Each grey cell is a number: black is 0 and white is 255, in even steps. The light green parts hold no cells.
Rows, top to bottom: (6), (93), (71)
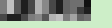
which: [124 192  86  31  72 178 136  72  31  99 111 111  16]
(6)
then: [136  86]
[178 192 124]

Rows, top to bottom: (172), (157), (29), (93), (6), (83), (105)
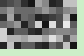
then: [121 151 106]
[106 106 121]
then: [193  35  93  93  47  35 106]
[ 77 193  22]

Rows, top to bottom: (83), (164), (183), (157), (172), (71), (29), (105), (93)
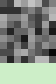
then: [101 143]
[ 36 115  24]
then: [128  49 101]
[183 183  88]
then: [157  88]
[ 63 101 183]
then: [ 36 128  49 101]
[183 183  88]
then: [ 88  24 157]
[115 101 128]
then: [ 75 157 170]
[115  88  63]

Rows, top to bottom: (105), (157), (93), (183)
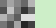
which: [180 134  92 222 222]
(93)
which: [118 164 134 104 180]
(105)

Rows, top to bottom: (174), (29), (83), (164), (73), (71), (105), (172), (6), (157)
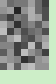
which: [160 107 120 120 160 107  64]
(174)
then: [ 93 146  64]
[189 146 120]
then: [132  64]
[ 78 189  78]
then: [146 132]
[ 49  78 146]
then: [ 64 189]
[146 120  64]

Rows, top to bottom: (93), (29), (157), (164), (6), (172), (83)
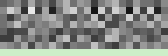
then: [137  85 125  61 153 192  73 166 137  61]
[ 85 192 180]
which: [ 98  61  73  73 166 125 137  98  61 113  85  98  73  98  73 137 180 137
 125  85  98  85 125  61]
(6)
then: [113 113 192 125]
[ 85  61 125]
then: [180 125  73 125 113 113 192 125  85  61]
[125 166  85]
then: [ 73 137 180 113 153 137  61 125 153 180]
[113  85 153]

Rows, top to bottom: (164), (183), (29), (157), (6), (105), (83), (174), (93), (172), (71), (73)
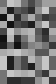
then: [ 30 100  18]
[ 87 131 144]
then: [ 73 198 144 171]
[183  87  44]
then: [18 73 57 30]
[144 198  87]
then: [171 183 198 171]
[159  87  87]
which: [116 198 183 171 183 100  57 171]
(71)

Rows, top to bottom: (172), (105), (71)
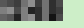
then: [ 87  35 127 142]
[ 47 114  20]
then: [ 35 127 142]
[ 47 114  20]
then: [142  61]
[114  47  74]
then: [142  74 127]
[ 35  47 114]
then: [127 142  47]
[114  20  74]
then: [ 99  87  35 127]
[142  47 114]
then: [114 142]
[ 61 114  47]

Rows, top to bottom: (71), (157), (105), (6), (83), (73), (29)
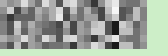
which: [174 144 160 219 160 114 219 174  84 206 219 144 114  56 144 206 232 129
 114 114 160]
(71)
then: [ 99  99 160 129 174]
[232  71 144]
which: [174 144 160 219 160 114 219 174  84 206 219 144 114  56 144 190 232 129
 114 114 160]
(73)

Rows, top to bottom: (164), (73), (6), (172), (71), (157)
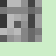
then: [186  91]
[145  67 159]
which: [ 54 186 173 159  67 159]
(6)

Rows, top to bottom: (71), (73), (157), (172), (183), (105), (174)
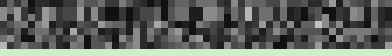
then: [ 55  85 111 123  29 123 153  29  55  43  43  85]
[123  43  29]
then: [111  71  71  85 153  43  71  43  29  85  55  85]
[ 55  55 153]
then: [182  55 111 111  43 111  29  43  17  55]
[ 85 138  17]
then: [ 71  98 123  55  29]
[138  71  85]

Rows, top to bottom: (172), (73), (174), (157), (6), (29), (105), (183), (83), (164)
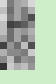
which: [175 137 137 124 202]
(183)
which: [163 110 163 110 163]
(29)
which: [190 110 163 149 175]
(6)

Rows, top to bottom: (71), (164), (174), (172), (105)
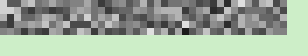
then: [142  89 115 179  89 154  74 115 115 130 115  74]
[ 89  59 167]
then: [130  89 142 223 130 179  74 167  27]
[ 89 130 195]
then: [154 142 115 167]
[179 179 179]
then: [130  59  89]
[103 103 154]
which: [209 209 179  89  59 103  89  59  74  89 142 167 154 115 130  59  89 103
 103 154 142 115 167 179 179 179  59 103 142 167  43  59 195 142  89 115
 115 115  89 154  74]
(164)
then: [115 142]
[115 154 179]
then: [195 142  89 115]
[115 115  89]

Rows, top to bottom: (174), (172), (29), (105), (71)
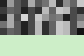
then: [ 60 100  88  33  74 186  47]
[100 200 186]
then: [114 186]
[ 47 140 100]
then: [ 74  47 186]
[100 200 186]
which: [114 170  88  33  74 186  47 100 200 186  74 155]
(105)
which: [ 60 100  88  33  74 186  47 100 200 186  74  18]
(71)

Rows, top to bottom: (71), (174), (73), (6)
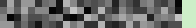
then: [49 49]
[180  49  34]
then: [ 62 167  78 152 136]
[94 49 78]

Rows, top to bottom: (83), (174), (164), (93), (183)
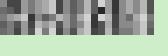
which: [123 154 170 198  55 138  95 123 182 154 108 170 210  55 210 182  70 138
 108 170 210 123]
(164)
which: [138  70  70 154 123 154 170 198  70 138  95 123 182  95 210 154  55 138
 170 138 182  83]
(83)

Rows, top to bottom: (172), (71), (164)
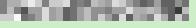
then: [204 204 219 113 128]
[113 189 174]
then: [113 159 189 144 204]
[159 113 219]
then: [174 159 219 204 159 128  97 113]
[159  97  97]

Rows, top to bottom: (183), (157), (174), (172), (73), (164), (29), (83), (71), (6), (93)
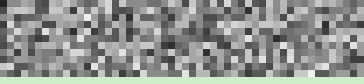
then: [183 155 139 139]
[199 167 100]
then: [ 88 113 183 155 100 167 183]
[183 155  88]
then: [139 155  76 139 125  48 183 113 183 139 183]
[ 76 183 199]
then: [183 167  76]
[ 76 167 155]

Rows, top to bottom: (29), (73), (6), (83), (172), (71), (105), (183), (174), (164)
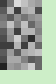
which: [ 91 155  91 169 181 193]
(183)
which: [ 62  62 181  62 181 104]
(105)

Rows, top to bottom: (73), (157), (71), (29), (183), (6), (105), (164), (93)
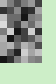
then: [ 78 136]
[ 34  49 165]
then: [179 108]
[179 152  78]
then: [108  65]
[152 108 165]

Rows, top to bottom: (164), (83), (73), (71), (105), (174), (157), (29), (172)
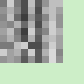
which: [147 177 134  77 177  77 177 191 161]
(83)
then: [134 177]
[106 177  77]
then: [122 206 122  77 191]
[ 90 147 191]
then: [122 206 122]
[ 77 191  90]
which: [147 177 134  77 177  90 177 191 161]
(174)
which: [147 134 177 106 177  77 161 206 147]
(71)

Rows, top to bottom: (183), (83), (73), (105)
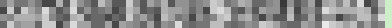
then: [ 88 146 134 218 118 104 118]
[118 189 189]
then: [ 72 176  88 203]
[146 118  88]

